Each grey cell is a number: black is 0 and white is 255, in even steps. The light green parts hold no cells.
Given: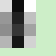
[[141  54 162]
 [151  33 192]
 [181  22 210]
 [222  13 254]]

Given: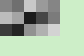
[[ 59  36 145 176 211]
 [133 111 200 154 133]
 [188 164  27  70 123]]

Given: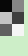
[[  7 134]
 [ 95 245]
 [195  62]]

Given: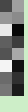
[[ 71 160]
 [ 83 169]
 [ 95  60]
 [107  48]
 [118  27]
 [151 139]
 [233   8]
 [244  17]]

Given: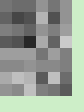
[[ 90  81  39 170  99 202]
 [ 99  70  81 180  81 147]
 [117 108 108 147 117 147]
 [127 117  99 147 127 158]
 [137 137 147 137 137 127]
 [147 137 191 127 117  90]
 [158 158 158 117 158 127]
 [170 191 180  90 191 108]]

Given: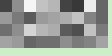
[[ 67 142 245 194 182  67  56 236 102]
 [111 142 212 182 172  91  79 194 122]
 [154 122  91 154 163 172 194 131 102]
 [163 154 102 111 111 142 122 131 163]]

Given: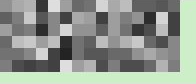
[[ 96 125 200  87 135  65 169 158  65 158 125 146  45 212  65]
 [105 189 200 158 189  45 114  96 189 146 178 200 105  77 135]
 [114 114 135 212  65  35 114  87  87 105 105 146 169 146 135]
 [125  77  65  77  65 222 158 178  77 125  77  77 105 178 125]
 [146 169 178  54 222 158 105 114 212 169 189  96  96  87 105]
 [158 114 125  45 135 212 146 146  96 158 114  54  77 189  65]]
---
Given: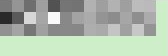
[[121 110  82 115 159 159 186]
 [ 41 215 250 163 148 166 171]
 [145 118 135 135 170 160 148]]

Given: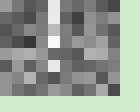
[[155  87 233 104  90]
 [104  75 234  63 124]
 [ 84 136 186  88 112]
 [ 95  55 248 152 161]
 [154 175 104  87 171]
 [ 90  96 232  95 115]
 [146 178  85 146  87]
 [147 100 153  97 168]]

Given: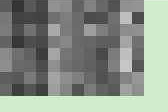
[[ 92  87 146  99 104 144]
 [120  68 110 107  79 191]
 [122 113 169 108 124 140]
 [ 99  78 123 106  93 164]
 [139  97 164 107  73 190]
 [142 103 143 103  84 198]
 [ 93 121 163 127  81 131]
 [103  84 158  83  99 160]]

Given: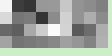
[[244  53 153 147 128]
 [217 123 139 147 139]
 [104 169 250  90 173]
 [163 121 135 150 177]]

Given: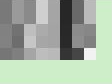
[[121 138 165 105]
 [121 138 165 105]
 [129 190 164 139]
 [130 198 164 142]
 [118 165 185  70]]

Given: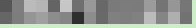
[[ 86 187 100 111 104 124 155 150]
 [102 149 141  46 105 126 187 175]]

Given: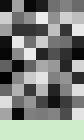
[[ 14   8 112 105]
 [205 143 144 190]
 [158  51 191 231]
 [ 16 112 117  40]
 [  6 235  81   6]
 [ 97 100 152 212]
 [  1 203 129  44]
 [104  58  36 222]
 [222 149  16 117]
 [164 127 131 227]]

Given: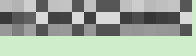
[[187 206 193  86  86 191 185 195]
 [ 57  97  65 218 218  62  54  67]
 [152 158 150  82  82 151 153 149]]

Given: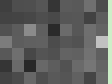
[[ 63  79  53  89  76]
 [ 67  71  73  87  93]
 [ 81 139  42  87  99]
 [124  96  76  82 193]
 [ 88  71  80  97  95]
 [ 53  40  93 106 100]
 [ 67 103  89  97 105]]
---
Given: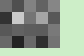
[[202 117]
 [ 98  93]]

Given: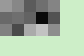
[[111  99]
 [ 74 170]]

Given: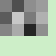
[[199 122]
 [170  37]]

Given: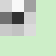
[[ 50 209]
 [194 219]]

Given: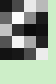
[[253 138]
 [ 48  12]]

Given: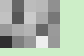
[[ 86 202]
 [172 180]]
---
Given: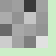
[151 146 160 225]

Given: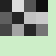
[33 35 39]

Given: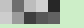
[194 155]

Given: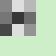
[134  55 148]

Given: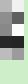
[184  95]

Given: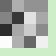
[105  56 203 240]

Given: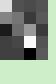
[221 117 154  83]
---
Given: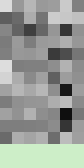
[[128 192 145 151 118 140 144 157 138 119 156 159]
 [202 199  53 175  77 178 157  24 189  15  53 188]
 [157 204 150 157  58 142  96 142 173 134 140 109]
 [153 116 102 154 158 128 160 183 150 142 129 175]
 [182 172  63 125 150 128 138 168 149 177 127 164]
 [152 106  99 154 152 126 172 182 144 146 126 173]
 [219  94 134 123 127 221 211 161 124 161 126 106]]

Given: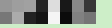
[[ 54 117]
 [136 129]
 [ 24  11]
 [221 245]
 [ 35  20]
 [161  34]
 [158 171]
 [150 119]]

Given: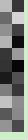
[[ 54 212  65  12 155   6  81  55 141 137  74]
 [188 106 144 180  54  51  26 126 194  88 148]]

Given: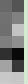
[[ 84 129 195 143   8  56 198]
 [105 113 111 127  47 163 200]]

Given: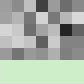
[[137 216  99 131 139]
 [109 183  36 131 127]
 [155 121 187 203 175]
 [ 64 211 163  95 145]
 [191 119 111 195 153]
 [139 180 201 208 116]
 [158 161 213 192 154]]

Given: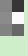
[[ 54 250 104]
 [133 139 130]]

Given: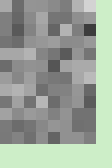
[[211 152  60 152 117 170 186 104  91 114 114 127]
 [179 143 126 140 148 170 168 150 148 114 112 145]
 [125 116 179 139  90 163 117 130 136 147 145 145]
 [138 117 101 157 118  85 120 129 108 129 149 100]
 [147 167 160 151 133 144 127 111 183 148 136 141]
 [148 138 131 146 179 146 158 164 114 154 117 112]
 [108 103  89 108 167 140 135 179 161 139 108 131]
 [169 127 127 116 167 108 156 170 118 162 122 121]]
